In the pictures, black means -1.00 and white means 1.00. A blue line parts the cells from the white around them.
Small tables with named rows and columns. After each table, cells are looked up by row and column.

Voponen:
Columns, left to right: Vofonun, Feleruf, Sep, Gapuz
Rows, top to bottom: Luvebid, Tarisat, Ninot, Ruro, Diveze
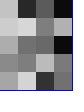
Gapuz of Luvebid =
-0.91
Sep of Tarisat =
-0.01
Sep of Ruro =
0.47
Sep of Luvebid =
-0.29
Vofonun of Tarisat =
0.61
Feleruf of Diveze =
0.66
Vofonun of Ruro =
0.08
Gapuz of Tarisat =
0.39
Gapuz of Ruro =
-0.04
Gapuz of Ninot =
-0.92
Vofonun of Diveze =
0.30
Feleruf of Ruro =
-0.01
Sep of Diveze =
-0.61
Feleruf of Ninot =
-0.11
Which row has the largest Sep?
Ruro

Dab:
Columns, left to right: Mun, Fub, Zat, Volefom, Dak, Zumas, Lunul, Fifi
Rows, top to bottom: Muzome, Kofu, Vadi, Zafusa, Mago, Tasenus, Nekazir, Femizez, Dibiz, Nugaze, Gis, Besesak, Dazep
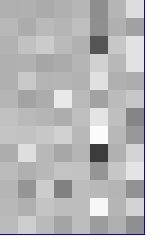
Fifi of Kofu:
0.26
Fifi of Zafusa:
0.77
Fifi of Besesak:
0.65
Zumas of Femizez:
0.97
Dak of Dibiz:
0.41
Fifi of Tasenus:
0.56
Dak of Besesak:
0.48
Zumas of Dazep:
0.22
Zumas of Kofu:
0.12
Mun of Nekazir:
0.51
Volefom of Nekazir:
0.36
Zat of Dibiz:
0.44
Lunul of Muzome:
0.42

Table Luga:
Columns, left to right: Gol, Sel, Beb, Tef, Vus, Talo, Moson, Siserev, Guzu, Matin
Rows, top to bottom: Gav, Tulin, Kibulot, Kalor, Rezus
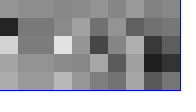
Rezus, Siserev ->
0.30
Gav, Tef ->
0.06
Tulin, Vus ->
0.26
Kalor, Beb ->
0.15
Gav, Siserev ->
0.20
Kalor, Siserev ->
0.25
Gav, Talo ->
0.15
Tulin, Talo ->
-0.11
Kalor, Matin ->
-0.60
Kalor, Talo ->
0.31
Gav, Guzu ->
0.01
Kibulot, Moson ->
0.04
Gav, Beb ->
0.11
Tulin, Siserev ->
-0.25

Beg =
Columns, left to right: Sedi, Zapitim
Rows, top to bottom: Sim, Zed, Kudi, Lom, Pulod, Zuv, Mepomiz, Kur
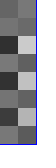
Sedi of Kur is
-0.06
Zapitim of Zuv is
-0.23
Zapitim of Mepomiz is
0.41
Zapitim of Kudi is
0.59
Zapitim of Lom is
-0.25
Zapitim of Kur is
-0.29
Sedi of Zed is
-0.09
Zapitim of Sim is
-0.06
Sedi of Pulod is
-0.61
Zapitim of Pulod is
0.51
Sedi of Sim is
-0.21
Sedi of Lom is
-0.05
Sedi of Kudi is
-0.62
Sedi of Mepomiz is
-0.53
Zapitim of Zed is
-0.17
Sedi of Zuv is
-0.09
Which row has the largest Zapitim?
Kudi

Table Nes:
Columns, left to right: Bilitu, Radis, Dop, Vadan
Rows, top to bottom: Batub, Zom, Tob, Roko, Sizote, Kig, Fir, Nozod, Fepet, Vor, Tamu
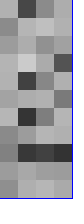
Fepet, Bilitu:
0.01
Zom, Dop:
0.50
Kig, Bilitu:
0.28
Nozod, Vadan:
0.38
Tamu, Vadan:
0.33
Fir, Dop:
-0.01
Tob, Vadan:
0.26
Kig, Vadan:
-0.04
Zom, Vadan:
0.39
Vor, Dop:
0.24
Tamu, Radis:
0.37

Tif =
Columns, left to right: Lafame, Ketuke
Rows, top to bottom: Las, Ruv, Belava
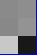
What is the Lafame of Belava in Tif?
0.57
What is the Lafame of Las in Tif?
0.08
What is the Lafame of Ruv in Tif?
0.07
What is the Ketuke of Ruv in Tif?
0.15
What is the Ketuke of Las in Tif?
0.11
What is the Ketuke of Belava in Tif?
-0.81

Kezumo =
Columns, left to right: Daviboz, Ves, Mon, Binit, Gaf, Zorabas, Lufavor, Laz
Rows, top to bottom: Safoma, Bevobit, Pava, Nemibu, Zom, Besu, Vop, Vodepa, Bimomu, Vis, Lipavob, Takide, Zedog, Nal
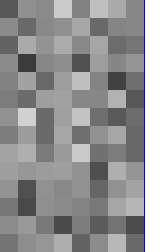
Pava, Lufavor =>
-0.15
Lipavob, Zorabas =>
-0.20
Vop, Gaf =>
0.53
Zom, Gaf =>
0.50
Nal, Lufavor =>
0.44
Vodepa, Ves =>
0.22
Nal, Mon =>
0.18
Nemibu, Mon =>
0.06
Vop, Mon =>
-0.17
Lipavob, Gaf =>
0.14
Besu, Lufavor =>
0.40
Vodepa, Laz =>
-0.19
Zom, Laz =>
-0.13
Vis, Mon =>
0.22
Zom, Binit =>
0.23
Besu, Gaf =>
0.06

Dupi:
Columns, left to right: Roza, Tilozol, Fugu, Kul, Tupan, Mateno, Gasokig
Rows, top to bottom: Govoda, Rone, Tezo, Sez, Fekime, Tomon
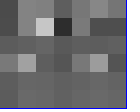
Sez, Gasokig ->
-0.34
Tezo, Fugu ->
-0.21
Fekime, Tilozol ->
-0.20
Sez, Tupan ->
-0.06
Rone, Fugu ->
0.55
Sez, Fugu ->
-0.26
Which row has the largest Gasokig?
Govoda

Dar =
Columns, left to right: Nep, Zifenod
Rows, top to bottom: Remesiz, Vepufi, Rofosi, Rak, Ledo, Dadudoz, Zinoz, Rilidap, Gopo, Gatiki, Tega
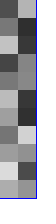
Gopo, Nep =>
0.23
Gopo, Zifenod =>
0.14
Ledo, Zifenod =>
0.07
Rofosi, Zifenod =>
-0.56
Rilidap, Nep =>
-0.08
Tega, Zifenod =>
0.16
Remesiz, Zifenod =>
0.41
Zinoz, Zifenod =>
-0.62
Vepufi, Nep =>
-0.06
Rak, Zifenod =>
0.04

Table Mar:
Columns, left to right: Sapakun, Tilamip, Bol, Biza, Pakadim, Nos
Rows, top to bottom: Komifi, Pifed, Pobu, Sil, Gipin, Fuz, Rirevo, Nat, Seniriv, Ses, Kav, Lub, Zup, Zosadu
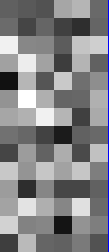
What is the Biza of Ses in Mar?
0.27
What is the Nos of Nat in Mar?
-0.18
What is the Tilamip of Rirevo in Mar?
0.39
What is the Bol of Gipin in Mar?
-0.33
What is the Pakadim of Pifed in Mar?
-0.64
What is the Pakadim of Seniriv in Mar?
-0.42
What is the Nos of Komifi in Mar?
-0.18
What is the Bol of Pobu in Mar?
0.04
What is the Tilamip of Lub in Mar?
0.78
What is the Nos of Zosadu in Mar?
-0.36
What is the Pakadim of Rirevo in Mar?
-0.50
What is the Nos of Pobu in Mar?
0.62
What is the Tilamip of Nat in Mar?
-0.19
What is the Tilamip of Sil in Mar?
0.86
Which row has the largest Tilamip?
Fuz

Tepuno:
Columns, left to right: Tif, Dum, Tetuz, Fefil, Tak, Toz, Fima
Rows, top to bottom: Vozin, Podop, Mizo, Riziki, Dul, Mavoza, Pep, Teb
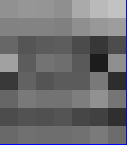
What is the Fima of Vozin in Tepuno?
0.52
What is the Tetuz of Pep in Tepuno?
-0.37
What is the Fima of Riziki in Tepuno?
0.12
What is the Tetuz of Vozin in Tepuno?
0.17
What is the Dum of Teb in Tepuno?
-0.12
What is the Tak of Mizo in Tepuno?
-0.41
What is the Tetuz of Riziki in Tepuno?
-0.10
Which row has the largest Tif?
Riziki

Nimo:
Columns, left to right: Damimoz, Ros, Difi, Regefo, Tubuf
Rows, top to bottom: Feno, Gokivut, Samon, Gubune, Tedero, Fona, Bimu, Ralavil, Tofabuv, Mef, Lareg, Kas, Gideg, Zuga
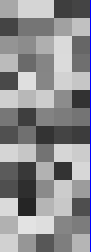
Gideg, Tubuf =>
-0.03
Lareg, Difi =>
0.08
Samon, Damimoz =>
0.16
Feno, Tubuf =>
-0.47
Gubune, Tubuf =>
-0.13
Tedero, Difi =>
0.05
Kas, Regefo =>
0.57
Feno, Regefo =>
-0.51
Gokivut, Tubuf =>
0.51
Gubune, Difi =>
0.04
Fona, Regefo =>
0.10
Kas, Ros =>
-0.71
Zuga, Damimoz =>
0.64
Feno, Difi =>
0.67
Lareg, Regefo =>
0.60
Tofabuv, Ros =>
0.55
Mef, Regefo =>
-0.60

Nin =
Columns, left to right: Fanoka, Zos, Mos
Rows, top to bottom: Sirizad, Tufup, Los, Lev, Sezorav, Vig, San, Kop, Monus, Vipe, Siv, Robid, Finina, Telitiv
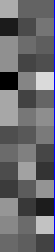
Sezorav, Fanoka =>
-1.00
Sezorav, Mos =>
0.71
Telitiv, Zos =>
-0.26
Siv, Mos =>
0.16
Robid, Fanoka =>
0.18
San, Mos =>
0.11
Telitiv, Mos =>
-0.48
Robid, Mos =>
-0.78
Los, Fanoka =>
0.13
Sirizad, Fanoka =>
0.36
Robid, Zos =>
-0.56
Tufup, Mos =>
-0.08
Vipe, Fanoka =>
-0.40
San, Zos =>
-0.07
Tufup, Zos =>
-0.42
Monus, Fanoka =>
-0.16
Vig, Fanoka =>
0.31
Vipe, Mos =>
-0.60
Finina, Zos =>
-0.16
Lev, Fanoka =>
0.13

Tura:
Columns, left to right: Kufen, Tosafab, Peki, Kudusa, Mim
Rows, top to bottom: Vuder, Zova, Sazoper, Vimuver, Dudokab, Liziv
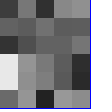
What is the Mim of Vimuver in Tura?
-0.64
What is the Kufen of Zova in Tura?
-0.23
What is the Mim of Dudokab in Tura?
-0.67
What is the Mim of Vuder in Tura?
0.13
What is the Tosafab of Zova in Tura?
-0.28
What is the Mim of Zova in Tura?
-0.27
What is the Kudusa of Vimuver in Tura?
-0.28
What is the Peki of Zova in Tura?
-0.11
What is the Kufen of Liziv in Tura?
-0.17
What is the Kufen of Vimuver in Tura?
0.82
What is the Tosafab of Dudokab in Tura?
0.12
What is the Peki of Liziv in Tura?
-0.73

